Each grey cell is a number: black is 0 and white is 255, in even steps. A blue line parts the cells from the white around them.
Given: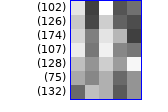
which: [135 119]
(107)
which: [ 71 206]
(126)
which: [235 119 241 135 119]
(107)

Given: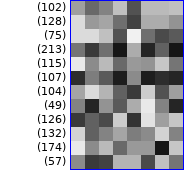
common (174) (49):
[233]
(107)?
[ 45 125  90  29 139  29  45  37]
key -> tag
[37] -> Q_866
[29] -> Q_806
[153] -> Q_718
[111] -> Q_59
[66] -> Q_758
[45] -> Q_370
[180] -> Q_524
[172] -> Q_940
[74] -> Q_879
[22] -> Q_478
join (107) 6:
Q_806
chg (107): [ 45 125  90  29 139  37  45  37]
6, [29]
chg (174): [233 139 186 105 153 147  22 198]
6, [153]
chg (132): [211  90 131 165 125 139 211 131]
2, [97]

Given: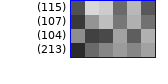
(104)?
[142  65  73 162  94 176]
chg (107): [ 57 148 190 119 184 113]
5, [176]
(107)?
[ 57 148 190 119 176 113]
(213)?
[ 43 106 134 155 134 162]
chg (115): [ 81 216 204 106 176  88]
5, [184]
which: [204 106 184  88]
(115)

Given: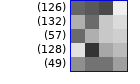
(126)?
[101  89  74 239]
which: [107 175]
(57)
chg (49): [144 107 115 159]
2, [115]
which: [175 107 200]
(132)
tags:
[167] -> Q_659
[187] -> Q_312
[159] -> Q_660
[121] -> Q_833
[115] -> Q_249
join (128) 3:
Q_659

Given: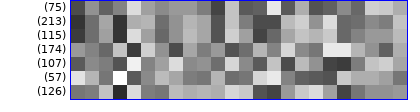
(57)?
[226 181 118 255  90 138 187 166 125 118 181 110 118 214 233 131  97  90
  83 201 174 174 160 118]
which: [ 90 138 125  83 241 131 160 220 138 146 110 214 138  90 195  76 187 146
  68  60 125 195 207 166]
(107)
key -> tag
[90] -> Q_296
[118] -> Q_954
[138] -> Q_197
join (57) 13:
Q_954
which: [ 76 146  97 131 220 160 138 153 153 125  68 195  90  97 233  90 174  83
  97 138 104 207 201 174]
(75)

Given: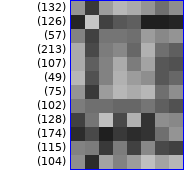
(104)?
[142  44 163 130 156 191 163 183]
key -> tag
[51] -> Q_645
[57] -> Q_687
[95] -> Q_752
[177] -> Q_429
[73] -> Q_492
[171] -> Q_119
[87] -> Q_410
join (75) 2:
Q_687
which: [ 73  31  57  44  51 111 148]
(174)
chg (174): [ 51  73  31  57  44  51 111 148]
1, [44]
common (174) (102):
[111]
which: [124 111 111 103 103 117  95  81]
(102)

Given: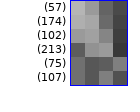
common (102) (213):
[154]
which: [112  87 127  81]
(107)
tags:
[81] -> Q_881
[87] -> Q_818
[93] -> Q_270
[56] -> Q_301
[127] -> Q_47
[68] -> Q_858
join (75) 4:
Q_47
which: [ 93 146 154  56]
(213)
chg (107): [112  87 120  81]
3, [127]
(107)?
[112  87 127  81]
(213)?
[ 93 146 154  56]

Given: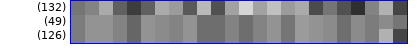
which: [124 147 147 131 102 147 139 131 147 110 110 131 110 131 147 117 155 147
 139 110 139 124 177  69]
(126)
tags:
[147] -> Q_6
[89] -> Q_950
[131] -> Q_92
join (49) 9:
Q_6

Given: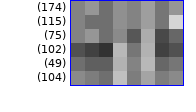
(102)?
[ 81  65  50 184 118 178  65  81]
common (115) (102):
[118]
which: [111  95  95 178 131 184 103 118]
(49)
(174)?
[131 150 111 144 131 158 118 150]
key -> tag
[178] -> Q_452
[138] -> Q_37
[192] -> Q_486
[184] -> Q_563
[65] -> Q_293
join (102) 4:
Q_563

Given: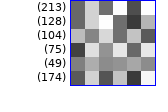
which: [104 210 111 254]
(213)
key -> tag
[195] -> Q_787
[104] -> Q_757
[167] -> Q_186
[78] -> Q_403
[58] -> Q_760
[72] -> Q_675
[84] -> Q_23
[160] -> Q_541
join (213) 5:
Q_403
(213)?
[104 210 111 254  78 254]
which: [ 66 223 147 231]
(75)
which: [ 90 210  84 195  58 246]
(174)
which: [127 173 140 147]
(49)

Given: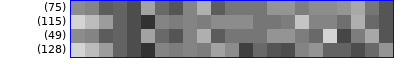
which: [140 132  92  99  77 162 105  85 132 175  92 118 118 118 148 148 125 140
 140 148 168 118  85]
(75)
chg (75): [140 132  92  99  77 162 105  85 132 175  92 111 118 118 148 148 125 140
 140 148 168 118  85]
12, [118]
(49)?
[140 132  92  99  77 162 105  85 132 175  92 118 118 118 148 148 125 105
 212  70 125 168  85]
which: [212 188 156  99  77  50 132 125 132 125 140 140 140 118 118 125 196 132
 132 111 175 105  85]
(115)
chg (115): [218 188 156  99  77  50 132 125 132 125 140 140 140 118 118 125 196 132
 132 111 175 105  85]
1, [212]

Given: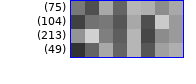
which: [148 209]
(213)
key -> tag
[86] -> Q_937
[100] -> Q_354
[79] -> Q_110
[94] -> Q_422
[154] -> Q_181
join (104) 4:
Q_937
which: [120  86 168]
(104)
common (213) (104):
[154]
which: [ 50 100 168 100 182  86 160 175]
(49)
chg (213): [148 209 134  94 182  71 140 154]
3, [127]

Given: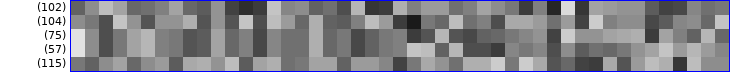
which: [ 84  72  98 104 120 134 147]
(75)
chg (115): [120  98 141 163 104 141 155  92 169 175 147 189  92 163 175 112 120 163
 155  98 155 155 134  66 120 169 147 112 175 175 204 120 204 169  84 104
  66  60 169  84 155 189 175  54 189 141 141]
19, [163]

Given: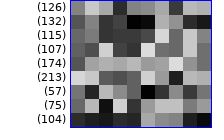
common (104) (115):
[131]
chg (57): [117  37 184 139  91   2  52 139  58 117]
5, [97]
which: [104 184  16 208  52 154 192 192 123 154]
(75)
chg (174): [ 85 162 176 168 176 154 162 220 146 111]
5, [184]
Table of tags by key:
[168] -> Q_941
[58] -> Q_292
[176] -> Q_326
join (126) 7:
Q_941
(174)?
[ 85 162 176 168 184 154 162 220 146 111]
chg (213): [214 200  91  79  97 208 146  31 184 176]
7, [154]

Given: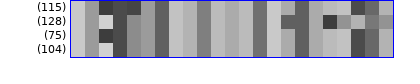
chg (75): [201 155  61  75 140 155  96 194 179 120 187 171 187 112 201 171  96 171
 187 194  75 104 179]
10, [127]
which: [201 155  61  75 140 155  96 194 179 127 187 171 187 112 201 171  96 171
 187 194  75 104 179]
(75)
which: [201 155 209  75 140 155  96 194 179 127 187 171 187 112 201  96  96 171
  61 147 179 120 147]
(128)

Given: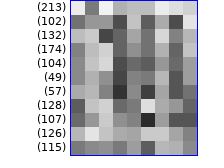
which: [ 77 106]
(104)
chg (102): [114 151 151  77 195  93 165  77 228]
7, [171]
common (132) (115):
[183]

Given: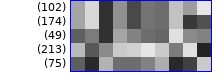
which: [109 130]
(75)
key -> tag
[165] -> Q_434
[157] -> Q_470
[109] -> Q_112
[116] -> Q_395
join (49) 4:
Q_434
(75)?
[ 95  41 179 109 109 130 173  41  65 202]
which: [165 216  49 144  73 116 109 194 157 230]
(102)
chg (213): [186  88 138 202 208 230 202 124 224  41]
10, [35]
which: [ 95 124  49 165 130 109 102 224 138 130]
(49)

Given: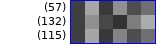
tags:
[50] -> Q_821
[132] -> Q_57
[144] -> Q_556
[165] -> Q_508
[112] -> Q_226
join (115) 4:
Q_57
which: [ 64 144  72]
(132)
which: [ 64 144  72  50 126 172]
(132)
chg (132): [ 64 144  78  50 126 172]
3, [72]
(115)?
[ 64 165  57 132  78 112]
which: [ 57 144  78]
(57)

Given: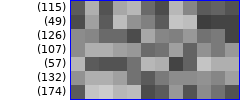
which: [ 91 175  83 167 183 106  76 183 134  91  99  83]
(115)
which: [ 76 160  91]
(49)
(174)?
[ 91 196 204 183 189  76  91 152  83 140 114  83]
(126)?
[140 134 106 106  76 167 134 128 152 114 122  68]
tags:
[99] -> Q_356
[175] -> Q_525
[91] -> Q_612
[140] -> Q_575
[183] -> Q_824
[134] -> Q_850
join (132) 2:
Q_525
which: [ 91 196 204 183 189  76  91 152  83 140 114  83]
(174)

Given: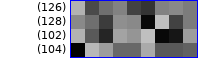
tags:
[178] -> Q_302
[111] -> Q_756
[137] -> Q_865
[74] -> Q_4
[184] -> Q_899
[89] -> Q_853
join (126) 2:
Q_4
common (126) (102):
[178]
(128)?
[137 111  60 143 137   8 191  66 124]
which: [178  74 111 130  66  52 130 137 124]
(126)
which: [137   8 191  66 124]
(128)
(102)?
[178  89  37 163 149 191   8  22 157]

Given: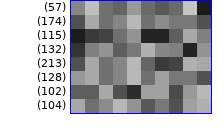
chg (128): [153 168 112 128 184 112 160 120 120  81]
4, [134]
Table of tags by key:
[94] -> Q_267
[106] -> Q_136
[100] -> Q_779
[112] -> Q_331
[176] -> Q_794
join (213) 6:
Q_779
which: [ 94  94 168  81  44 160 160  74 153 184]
(102)
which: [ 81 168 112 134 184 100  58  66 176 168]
(213)
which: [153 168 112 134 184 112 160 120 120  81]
(128)
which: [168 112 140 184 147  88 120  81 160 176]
(104)

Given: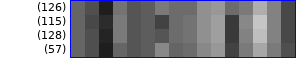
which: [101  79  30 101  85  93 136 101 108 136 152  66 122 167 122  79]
(57)
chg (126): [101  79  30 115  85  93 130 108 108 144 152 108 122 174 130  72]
7, [122]
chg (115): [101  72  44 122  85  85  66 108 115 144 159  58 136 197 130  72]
6, [93]

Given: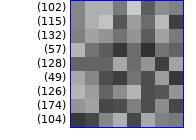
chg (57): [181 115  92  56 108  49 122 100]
7, [115]
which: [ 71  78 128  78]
(174)
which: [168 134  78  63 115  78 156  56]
(49)

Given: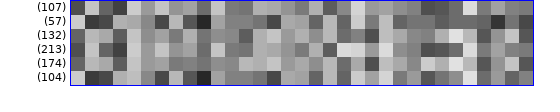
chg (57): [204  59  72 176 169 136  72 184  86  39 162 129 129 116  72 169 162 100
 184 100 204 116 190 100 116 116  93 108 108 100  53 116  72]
22, [122]
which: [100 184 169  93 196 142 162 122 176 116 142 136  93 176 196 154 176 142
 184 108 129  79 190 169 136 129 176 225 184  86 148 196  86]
(132)
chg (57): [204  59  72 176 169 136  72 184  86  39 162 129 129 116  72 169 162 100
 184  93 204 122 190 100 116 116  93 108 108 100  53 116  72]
20, [100]
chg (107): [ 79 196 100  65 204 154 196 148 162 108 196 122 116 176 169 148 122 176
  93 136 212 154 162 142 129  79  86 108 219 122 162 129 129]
33, [122]
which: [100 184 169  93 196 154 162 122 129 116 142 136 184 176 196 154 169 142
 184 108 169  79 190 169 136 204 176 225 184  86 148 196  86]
(174)
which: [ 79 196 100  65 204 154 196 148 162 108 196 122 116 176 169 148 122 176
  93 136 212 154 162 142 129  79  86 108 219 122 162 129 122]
(107)

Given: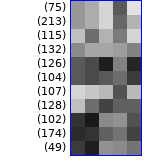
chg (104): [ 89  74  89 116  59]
4, [109]
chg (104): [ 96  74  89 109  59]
1, [89]

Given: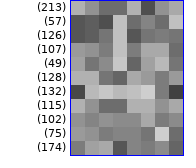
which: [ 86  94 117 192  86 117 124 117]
(126)
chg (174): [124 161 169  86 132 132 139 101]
6, [124]
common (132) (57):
[192]
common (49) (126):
[117]
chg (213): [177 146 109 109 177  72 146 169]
6, [79]

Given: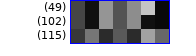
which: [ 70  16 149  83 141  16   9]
(102)
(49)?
[ 70  16 149  83 141 197   9]
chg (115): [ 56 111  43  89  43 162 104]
2, [118]

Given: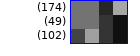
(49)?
[115 115  52  16]
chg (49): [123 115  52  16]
1, [115]
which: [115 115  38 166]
(174)

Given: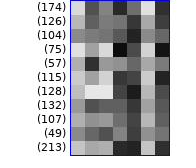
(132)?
[153  81  96  96  55 161  88]
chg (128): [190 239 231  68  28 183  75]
2, [231]

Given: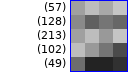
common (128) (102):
[117]
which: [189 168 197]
(57)

